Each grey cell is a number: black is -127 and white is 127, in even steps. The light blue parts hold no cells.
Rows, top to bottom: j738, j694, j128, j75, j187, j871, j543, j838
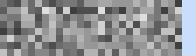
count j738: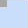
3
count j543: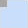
3
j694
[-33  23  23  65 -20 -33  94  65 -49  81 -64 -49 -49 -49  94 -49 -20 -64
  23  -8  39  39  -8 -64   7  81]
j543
[ -8 -33 -49  23 -20  51 -20 -49 -20  -8  -8  39  23  23  39  23  23  23
 -20  23  23  65  -8  39  23 -64]

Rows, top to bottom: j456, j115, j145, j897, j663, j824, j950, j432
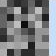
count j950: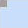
4
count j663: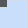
1
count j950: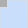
2
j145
[-27 -97   5 -11  46   5 -97]
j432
[ 46 -85 -11 -85 -85 -11 -11]
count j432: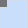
3

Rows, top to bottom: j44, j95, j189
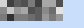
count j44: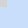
1
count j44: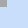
2
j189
[ -4 -76  -4  -4 -18 -34  23  -4  23]
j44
[ 83 -63 -34 -47  -4 -63  39  39 -47]
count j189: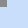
0
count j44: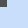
2
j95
[ 10  70  23  39 -47 -34  10 -18  99]

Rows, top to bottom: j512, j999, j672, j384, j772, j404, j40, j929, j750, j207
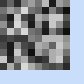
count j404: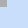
0
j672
[ -39 -100   72  -55  -86   45   17   72   72  -39]
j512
[ -70  -27  -86    2   30  -12   57 -100   30    2]
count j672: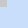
3

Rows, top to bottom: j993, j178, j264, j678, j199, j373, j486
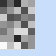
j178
[-21  20  63 -46  75]
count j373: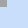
3

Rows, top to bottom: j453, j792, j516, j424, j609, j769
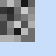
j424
[-59   8  74 -45  48]
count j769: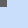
0
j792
[-75 -87 -18  74   8]
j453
[   8   60    8 -103  -30]
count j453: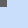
1

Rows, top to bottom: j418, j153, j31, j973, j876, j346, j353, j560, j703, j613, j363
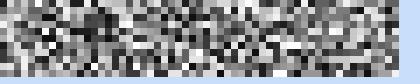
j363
[  -4   22  -43   88  -17   88   48    8   48   60   22  -98   22  -70
   72   -4   72   -4  -70  -70   34  113  -82  -82  101  101  -17   60
  -17   88   88 -111   88   34   48  -70   60  -98  -17  126  126  -30
 -111   22   22   22  -82  -43  113  -55  -70    8 -111   -4   34   34
  113]
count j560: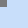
2

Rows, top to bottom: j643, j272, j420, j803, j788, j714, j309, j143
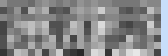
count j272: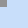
7
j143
[-73 -34  62  47 -20  47 -58  19  76 -58 -73 -87   6  90  76 -73  76  35
  90 103  62  35 -58]
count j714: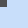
4

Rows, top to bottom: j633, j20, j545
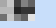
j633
[ 40  71 -62   1 -30]
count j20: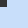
2
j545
[-15  71   1 -30  99]

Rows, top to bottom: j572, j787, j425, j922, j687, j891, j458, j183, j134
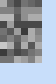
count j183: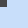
1
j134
[-12 -12  44  29   2  56]
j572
[ 44 -25 -55 -12 -25 -39]
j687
[-12 -39  29 -68  44   2]
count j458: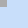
3
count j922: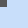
0

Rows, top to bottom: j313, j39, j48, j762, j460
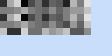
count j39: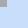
1
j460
[ 67 -79 -79  83 -15 -15  54  25  41  67 -39 -39  12]
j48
[ -79   41   83 -120  -51  -15  -79  -27  -39   -1   54   -1   98]
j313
[ -79   41   83 -120  -51  -15  -79  -27  -39  -94   54   -1   98]
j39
[ -1  -1  12  41  -1 -15 -27  12 -27  -1  25  25  67]

